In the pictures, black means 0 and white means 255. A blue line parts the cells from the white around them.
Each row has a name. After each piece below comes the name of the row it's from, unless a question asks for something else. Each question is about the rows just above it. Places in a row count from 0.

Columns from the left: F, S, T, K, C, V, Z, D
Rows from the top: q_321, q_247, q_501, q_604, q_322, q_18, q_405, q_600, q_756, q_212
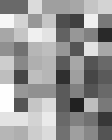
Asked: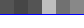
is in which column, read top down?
Z
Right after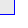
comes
[105]
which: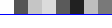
q_600
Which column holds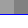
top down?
V
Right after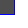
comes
[63]
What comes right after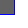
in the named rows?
[151]

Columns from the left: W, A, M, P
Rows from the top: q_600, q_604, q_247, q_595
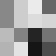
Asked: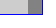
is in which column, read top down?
A
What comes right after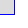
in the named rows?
[213]
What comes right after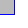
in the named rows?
[130]
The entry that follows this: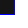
[77]

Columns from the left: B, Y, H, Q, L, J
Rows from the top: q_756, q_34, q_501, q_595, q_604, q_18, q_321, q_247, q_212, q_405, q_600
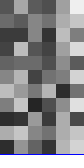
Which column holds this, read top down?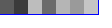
Y
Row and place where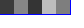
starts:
q_501, 1
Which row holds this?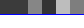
q_501
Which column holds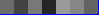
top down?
H
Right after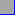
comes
[91]

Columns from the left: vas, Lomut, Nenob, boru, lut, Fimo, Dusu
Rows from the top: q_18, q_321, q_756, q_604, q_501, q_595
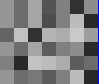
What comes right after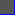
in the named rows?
[128]
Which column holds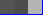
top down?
boru
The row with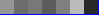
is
q_595
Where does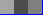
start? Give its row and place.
q_321, 2
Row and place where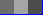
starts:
q_321, 1

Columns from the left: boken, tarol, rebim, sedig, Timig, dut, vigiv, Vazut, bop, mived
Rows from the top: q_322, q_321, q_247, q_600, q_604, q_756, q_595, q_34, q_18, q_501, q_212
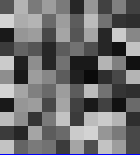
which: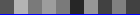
q_322
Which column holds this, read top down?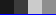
boken
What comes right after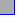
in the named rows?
[180]
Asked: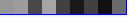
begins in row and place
q_34, 1

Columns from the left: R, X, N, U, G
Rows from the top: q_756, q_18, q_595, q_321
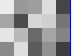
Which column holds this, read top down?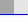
R
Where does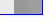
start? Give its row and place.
q_756, 0
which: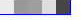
q_756
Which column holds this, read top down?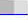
X
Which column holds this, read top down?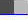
X

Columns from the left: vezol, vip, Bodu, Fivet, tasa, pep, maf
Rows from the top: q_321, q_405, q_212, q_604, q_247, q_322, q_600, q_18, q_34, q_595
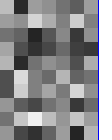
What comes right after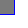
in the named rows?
[212]
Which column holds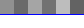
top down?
Fivet
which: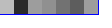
q_321
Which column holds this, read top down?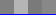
tasa
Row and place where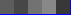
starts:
q_18, 1

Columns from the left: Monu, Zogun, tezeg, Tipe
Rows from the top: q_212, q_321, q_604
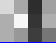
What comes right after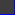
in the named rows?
[118]
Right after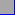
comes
[45]
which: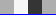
q_321
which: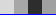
q_212
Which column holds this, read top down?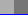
Tipe
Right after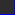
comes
[160]

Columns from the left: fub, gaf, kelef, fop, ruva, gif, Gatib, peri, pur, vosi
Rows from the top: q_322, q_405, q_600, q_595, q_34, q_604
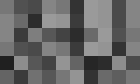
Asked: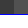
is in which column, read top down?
gaf
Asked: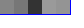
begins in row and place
q_322, 3
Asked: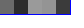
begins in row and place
q_405, 1
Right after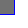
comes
[87]

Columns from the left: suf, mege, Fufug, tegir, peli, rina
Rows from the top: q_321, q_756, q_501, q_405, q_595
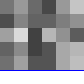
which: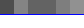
q_756
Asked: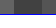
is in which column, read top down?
Fufug
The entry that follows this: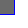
[72]
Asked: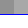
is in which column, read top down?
peli
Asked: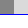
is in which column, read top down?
mege

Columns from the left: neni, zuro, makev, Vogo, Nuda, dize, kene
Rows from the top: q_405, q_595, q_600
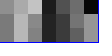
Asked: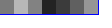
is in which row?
q_600
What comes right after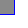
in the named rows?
[35]

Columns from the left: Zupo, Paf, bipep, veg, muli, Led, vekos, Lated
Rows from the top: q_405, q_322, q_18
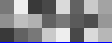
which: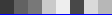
q_18
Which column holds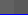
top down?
Led
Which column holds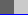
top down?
veg
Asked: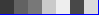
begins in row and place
q_18, 0
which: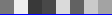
q_405

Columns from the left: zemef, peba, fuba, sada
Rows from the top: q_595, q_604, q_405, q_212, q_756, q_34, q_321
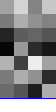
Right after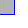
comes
[65]
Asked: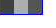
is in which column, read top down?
peba
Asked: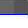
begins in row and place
q_405, 2
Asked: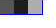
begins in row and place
q_321, 1

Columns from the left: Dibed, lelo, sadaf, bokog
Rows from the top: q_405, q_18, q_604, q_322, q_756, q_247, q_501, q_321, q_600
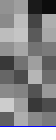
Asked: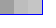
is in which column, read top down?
lelo
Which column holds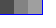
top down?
lelo

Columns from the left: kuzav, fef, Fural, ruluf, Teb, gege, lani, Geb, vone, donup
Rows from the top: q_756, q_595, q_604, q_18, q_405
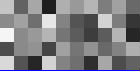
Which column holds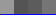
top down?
gege
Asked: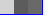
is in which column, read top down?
Geb

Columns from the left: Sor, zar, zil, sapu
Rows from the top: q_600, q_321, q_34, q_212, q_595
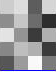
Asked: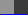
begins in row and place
q_34, 1
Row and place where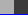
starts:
q_212, 2
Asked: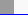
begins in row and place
q_595, 1
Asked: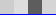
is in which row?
q_600
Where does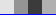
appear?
q_34

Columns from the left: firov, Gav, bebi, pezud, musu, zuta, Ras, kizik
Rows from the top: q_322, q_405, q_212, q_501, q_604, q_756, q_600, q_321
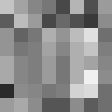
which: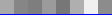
q_756
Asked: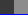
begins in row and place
q_405, 6
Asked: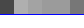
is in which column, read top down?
pezud

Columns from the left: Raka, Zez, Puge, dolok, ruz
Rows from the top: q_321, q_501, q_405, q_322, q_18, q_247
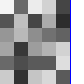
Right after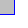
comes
[69]
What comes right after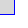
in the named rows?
[90]
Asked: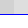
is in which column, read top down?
ruz

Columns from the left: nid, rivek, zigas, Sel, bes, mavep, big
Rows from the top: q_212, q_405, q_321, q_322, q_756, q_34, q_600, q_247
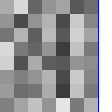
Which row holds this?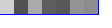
q_756
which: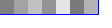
q_247
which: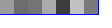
q_600
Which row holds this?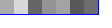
q_212
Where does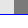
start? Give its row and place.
q_247, 4
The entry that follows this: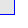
[122]

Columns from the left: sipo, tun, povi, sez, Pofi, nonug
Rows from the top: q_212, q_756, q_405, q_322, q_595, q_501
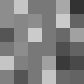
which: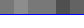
q_322
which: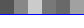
q_405
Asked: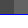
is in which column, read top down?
nonug
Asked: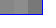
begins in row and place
q_756, 1
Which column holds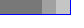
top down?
sez

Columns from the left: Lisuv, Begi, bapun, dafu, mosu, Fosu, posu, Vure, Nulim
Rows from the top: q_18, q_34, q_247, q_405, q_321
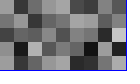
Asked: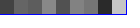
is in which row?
q_247
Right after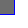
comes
[151]
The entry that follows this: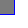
[101]

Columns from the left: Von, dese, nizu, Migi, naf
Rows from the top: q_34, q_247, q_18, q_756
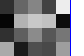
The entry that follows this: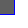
[139]
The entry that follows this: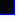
[178]

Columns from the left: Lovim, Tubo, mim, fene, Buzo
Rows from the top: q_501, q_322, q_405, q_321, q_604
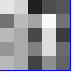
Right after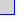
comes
[32]
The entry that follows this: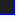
[78]
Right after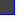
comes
[143]
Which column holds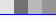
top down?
Lovim

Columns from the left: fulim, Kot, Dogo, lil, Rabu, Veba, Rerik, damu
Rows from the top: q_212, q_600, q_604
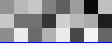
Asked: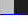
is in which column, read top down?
damu
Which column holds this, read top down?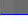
Dogo
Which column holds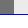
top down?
Kot
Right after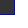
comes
[207]
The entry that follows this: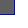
[156]

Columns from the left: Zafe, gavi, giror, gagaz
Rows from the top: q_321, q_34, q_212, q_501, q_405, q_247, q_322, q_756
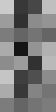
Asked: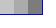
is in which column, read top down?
Zafe
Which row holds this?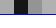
q_501
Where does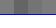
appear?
q_756
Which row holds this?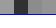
q_34
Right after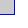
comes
[56]
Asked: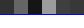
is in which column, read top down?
gavi
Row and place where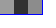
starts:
q_34, 0

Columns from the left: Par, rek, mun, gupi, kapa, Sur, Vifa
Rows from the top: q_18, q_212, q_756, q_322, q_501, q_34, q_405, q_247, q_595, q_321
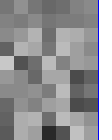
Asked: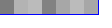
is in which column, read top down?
kapa
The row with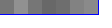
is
q_18
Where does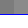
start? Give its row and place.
q_212, 1
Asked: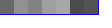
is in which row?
q_247

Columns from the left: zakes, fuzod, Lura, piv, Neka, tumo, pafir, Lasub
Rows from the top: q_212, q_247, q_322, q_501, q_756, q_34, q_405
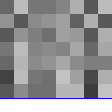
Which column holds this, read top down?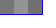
piv
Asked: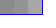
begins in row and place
q_756, 2
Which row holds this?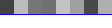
q_34
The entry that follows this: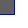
[175]
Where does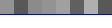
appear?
q_247

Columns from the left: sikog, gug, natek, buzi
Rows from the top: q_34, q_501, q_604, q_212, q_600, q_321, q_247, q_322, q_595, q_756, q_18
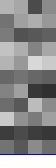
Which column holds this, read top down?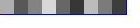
natek
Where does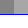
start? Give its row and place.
q_212, 2
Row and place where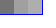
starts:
q_501, 0
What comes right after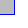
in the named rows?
[139]
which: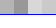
q_600

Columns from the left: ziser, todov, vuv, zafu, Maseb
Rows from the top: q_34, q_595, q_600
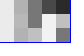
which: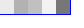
q_600
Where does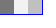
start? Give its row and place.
q_595, 2
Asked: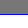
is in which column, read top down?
vuv

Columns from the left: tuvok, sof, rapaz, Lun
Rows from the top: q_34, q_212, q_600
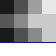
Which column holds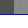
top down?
sof
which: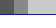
q_212
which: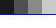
q_600
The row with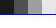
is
q_34
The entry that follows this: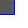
[137]
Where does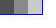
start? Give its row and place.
q_600, 1

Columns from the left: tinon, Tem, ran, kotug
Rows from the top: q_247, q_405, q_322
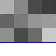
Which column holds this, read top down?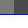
Tem
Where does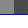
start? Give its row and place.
q_247, 1
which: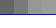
q_405

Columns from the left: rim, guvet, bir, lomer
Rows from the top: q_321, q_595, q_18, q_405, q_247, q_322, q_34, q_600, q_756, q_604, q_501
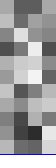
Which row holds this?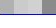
q_247
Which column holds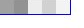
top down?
bir

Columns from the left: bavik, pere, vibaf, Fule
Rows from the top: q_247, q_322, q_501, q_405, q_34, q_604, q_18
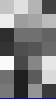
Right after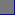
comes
[31]
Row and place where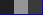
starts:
q_18, 1

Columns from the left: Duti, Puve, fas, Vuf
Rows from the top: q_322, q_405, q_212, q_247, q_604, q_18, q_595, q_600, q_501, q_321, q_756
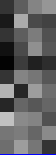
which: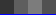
q_212
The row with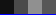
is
q_247
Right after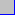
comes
[138]

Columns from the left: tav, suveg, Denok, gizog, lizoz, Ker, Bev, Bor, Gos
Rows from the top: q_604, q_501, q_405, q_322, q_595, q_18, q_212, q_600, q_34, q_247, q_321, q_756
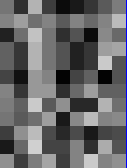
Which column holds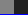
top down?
tav
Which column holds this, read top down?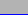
Denok
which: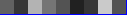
q_595

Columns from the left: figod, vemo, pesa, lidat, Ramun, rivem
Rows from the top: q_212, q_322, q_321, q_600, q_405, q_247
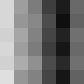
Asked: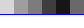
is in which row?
q_600
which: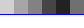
q_321

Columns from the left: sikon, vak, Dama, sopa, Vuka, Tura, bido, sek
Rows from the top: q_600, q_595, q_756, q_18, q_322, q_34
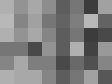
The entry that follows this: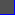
[133]
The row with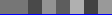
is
q_18
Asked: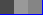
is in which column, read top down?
sek
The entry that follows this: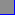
[93]

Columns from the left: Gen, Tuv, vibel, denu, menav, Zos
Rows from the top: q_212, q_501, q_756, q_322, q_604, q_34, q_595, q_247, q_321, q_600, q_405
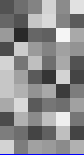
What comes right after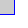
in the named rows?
[154]
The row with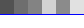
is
q_212
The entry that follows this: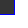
[211]
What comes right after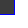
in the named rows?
[125]

